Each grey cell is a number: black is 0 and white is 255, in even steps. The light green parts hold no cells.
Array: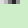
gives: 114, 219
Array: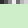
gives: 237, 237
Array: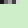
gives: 162, 219
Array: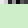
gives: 148, 234
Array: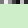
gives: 66, 240
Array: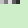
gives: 221, 221
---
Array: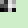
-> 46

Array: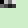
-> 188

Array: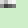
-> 179

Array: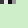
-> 232

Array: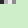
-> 184

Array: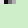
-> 14

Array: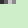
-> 99

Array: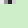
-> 150

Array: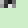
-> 64
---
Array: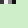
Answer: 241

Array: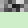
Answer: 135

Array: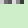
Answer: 112

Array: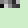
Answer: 157

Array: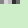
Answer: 216

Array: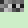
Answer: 153

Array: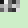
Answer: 238

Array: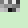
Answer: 220
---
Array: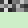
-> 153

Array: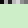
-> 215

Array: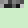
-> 93

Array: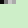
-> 123

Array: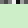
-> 16

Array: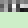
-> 76

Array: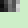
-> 111
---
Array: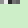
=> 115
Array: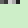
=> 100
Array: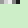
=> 155
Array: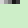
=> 117
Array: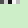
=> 187
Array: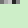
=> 131
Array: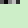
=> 90
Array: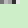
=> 162
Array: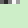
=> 129
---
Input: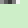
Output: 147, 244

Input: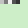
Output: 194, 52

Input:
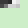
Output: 57, 196

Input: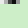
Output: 234, 149

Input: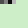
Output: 76, 184

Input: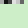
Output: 170, 102

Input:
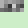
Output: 176, 164

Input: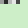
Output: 155, 70
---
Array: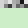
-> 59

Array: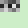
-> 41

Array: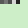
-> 76

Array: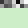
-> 55

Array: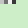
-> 112

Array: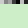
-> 34
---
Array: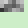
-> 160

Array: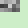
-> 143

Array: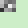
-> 161

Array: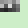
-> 118

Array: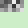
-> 155

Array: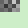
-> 168

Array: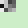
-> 106

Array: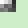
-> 58
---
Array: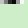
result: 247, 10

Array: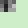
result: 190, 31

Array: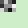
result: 244, 17

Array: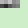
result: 196, 42

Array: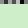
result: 190, 10

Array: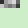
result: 215, 46

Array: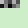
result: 190, 8
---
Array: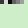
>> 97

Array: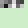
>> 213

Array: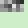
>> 99

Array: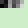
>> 85

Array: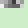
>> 60

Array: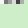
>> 218

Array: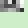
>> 41
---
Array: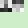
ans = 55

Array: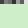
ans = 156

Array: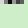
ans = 151

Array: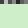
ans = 38

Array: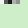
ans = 27

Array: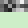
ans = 180
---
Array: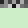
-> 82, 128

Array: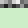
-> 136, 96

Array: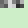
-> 177, 117

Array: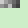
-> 76, 147

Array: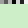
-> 243, 158

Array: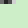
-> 209, 111

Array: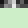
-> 34, 58

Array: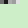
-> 224, 112

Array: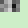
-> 104, 120
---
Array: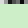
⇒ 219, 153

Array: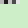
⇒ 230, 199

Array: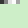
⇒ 251, 226

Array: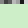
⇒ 211, 185

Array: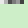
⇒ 233, 178

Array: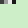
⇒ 234, 158

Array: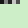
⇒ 197, 132

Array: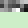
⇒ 252, 212

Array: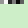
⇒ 250, 149

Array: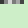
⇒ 214, 165
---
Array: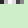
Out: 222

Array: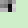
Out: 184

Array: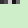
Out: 206

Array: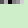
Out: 126

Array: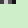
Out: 207

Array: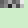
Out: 171

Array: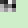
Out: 154
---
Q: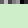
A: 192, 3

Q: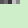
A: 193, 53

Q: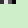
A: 228, 7

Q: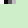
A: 247, 11

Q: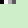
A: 247, 6

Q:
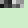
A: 214, 21

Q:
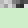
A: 227, 44

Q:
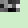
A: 233, 0

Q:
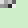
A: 238, 43
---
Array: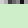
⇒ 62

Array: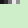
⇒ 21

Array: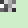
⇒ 224

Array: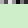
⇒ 229

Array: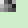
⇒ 31

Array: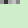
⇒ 151
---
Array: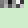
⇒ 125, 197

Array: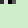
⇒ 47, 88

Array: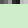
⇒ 85, 199

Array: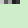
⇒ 199, 57

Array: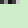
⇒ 50, 205

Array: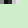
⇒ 141, 229

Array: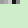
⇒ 157, 133
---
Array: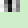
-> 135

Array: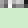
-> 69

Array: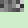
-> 164

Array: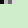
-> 221

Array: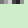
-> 148

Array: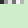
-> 183

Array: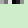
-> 144

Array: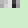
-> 154
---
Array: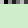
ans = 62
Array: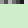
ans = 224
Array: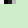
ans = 184
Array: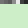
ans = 39
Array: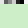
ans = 245
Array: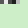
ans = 188
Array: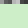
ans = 59
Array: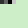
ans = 199
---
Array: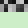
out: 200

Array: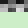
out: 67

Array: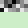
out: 168

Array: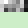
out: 130

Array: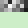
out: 198

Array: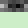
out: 93

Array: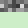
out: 173
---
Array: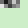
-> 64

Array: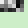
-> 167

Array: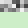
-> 187

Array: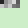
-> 200

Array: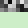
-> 210

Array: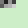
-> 178

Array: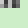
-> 189

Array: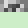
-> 93

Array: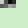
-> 163
